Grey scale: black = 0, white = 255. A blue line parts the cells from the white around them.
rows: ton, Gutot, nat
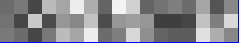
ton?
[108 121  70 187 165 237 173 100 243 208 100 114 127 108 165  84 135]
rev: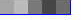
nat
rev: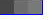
nat

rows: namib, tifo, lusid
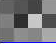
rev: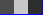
tifo
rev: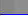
lusid
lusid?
[113 142 134 170]

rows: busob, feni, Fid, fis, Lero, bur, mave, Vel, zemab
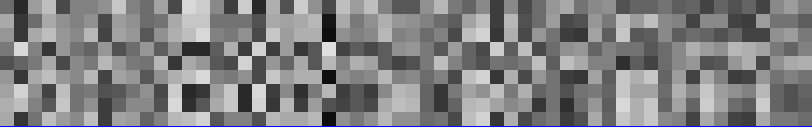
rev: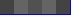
busob
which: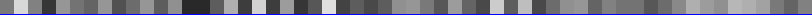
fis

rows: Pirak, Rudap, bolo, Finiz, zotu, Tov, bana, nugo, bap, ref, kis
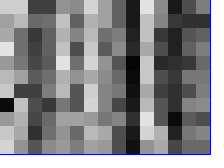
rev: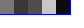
Tov
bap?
[153 177  71 105 161 161 153 119 132  48 226  85  11  91  78]

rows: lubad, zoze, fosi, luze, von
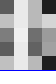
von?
[192 234 185  31]
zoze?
[192 234 185 213]
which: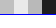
von
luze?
[ 92 234  98 161]

